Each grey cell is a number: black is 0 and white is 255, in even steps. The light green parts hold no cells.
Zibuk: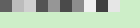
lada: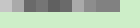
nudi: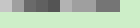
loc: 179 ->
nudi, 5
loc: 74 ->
Zibuk, 5
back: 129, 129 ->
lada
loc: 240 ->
Zibuk, 7
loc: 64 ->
Zibuk, 8

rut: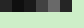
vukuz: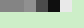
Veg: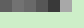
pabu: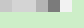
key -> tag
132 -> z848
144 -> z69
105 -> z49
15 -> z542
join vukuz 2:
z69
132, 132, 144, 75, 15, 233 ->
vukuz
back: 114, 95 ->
Veg
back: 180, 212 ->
pabu

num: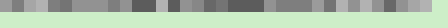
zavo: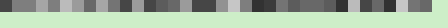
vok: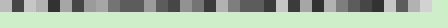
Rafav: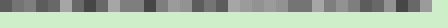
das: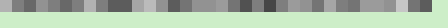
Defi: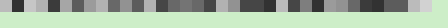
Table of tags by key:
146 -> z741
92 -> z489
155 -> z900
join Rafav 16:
z489
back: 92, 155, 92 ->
vok
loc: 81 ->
das, 20
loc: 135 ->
num, 16

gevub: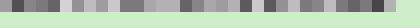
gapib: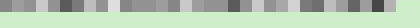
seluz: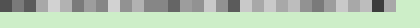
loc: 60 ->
seluz, 31
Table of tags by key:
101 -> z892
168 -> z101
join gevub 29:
z892
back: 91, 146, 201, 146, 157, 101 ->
seluz
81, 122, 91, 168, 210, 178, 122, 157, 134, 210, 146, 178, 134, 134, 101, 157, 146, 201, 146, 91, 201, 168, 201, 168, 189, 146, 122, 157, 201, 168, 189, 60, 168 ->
seluz
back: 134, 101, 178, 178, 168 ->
gevub
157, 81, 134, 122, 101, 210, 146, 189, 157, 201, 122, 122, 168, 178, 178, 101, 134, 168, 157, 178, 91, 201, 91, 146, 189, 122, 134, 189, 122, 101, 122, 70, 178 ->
gevub
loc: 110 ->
gapib, 26

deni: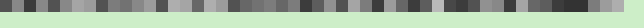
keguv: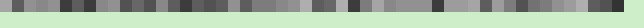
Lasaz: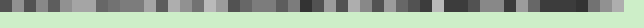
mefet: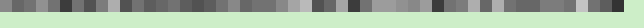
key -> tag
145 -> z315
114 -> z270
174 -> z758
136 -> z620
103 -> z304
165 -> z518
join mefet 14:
z270
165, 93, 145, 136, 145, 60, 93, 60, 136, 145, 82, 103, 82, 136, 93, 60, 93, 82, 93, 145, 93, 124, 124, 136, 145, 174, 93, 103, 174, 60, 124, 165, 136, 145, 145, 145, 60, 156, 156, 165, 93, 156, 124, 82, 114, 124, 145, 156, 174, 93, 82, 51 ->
keguv
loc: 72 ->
deni, 37

